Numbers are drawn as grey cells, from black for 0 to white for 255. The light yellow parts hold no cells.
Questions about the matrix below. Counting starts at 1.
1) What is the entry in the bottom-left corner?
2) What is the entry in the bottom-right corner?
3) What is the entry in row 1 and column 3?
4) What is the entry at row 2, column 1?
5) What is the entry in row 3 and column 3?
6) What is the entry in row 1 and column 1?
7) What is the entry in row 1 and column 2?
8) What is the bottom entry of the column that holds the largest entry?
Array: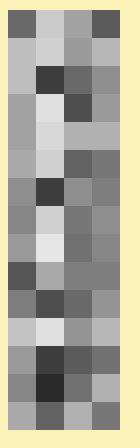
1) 169
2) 119
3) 162
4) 189
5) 105
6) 105
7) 202
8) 98

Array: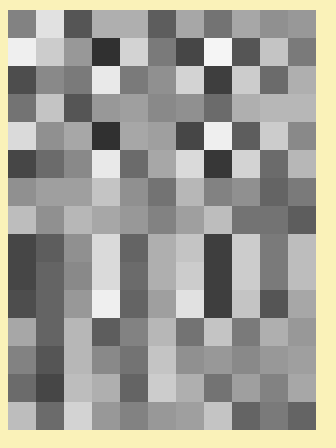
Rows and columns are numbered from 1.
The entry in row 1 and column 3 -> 85
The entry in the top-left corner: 130
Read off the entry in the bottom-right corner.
100
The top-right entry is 152
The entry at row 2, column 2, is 204
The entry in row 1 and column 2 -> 225
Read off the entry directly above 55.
239
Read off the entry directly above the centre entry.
115
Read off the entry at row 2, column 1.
239
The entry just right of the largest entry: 85
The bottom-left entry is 189
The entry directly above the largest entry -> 115
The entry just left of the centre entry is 152
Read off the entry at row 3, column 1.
77
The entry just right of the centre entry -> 159
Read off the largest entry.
245

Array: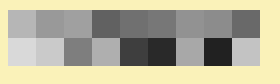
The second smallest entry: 41
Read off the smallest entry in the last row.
33
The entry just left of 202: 217
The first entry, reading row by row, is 182
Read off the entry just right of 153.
160

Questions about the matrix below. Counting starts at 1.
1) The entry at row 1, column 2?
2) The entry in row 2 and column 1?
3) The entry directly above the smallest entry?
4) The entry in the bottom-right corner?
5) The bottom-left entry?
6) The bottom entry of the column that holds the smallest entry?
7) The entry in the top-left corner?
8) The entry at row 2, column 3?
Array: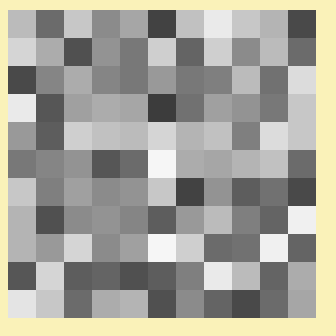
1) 107
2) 213
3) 153
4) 166
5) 228
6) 80
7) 187
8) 80

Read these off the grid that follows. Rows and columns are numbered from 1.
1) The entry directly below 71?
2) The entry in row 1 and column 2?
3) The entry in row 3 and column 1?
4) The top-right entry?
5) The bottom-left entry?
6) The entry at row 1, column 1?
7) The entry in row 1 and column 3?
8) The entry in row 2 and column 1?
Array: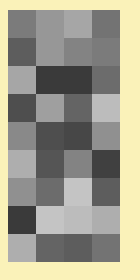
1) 131
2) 151
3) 166
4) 115
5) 174
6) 123
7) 166
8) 93

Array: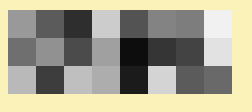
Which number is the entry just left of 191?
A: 61
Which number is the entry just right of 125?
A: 241
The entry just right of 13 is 53
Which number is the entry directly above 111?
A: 153
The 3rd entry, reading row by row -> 46
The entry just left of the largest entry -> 125
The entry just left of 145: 111

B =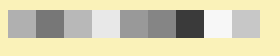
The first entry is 176
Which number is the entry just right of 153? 133
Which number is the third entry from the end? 58
